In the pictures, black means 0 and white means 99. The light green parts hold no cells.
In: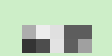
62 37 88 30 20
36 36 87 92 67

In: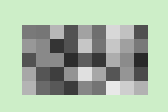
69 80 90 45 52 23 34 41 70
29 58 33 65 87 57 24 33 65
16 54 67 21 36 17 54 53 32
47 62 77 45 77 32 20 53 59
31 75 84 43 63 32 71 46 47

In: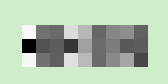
28 64 53 41 72 87 37 44 96
36 34 48 42 62 21 36 32 1
38 55 52 40 71 85 41 44 96

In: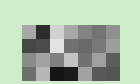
33 34 63 11 8 71 43
36 62 44 76 50 63 54
61 47 41 44 88 29 27
56 45 51 65 81 17 65

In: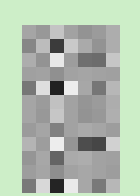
71 47 65 91 14 84 47
61 63 65 63 55 64 61
62 63 67 66 39 65 58
81 27 30 58 92 61 70
61 64 66 63 50 64 60
68 59 57 63 77 59 64
67 60 58 63 75 60 64
71 46 65 92 13 86 46
62 63 64 63 56 63 62
77 42 43 61 90 57 67
67 57 66 78 23 73 52
67 60 57 63 76 59 64

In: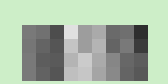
34 39 53 64 77 74 33 38 47
36 40 52 66 79 70 35 36 47
23 47 39 70 61 76 33 39 46
18 43 41 66 61 87 30 44 47
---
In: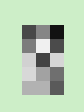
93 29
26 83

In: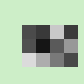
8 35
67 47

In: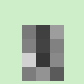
26 50
21 53

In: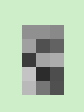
31 38
64 67

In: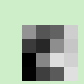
15 55
52 86

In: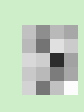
45 87
80 17
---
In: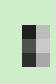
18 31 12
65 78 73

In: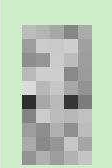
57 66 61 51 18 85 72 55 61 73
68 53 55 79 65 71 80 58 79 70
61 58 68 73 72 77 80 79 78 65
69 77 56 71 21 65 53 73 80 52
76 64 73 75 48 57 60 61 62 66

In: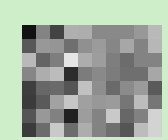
23 33 23 24 52 72 34 7
42 59 35 40 67 39 59 51
78 50 63 41 73 49 58 26
42 13 77 33 17 89 43 68
67 61 62 75 48 67 56 67
51 51 59 55 53 61 60 53
43 78 60 41 48 49 52 53
33 40 46 54 43 42 65 53
73 50 73 60 43 51 51 59
82 82 46 35 65 51 71 72

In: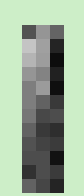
38 19 30 32 38 46 49 49 58 70 76 32
27 30 30 26 22 28 38 60 51 61 62 58
14 23 7 23 18 30 22 6 13 5 14 39

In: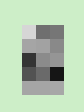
64 32 20 64 83
64 41 54 63 43
65 8 58 53 46

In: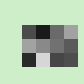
16 63 29
83 53 10
27 44 41
30 35 63

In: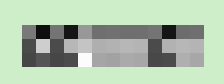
27 29 47
33 80 6
27 29 45
29 71 8
98 76 59
64 68 43
63 69 44
66 71 43
65 70 43
28 29 45
29 69 8
68 71 42
65 70 43

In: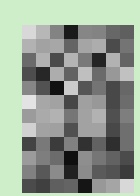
29 50 60 26 81 60 88 52 30 41 69 84
25 34 49 47 63 66 65 32 15 69 63 71
37 54 42 23 62 69 63 7 67 29 65 51
39 13 6 50 31 46 27 79 38 70 39 10
8 54 55 19 63 63 62 33 74 47 64 52
59 35 46 38 63 69 59 45 41 14 67 51
64 32 38 18 28 31 28 28 59 69 29 40
84 23 29 43 43 49 42 40 75 39 45 37
